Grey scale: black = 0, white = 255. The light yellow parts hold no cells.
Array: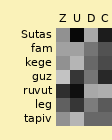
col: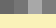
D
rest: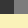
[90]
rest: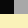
[28]
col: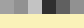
Z
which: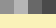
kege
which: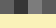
leg

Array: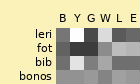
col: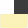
Y
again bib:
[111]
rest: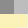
[181]
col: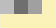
L
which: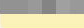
bonos
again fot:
[60]
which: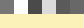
leri

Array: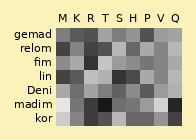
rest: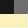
[118 155 210  37]
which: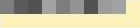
gemad
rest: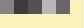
[103 147  67]
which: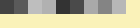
lin
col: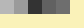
S

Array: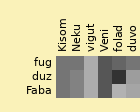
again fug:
[117]
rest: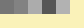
[165]
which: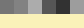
duz

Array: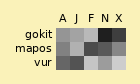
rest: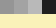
[62]
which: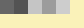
vur

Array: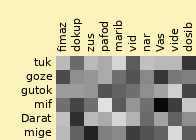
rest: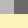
[185 170 212  91 192 185 185  54]
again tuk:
[185]
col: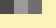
fimaz
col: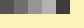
vid
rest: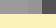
[ 99 112 142 162 206  69]
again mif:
[112]
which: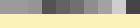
gutok

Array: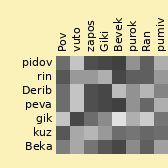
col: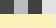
Bevek
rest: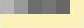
[109]

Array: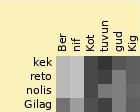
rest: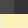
[86 94]
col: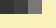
tuvun

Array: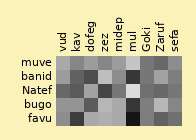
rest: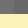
[119]
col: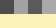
dofeg
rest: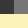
[162 126]
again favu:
[169]

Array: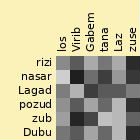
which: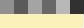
pozud
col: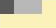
Laz
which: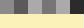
rizi
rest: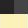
[192 184  98]
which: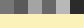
Dubu

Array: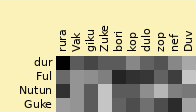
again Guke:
[77]
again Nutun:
[91]
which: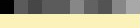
dur
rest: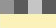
[ 91 142 182 127 120]

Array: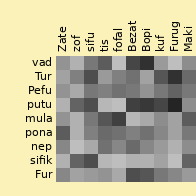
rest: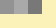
[128 113 120 147 120  99 120]
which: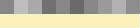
nep
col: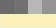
tis
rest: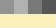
[ 64 183 169 141 162  92]
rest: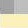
[99]

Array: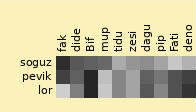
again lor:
[134]
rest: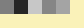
[ 88 134  81  52]
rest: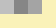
[ 96 118  81  65]
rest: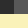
[ 96 104 171 149 141 164 199 178]
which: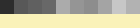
soguz

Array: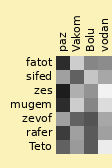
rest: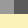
[236]
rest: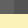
[167]
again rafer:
[160]
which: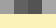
zevof
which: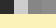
fatot

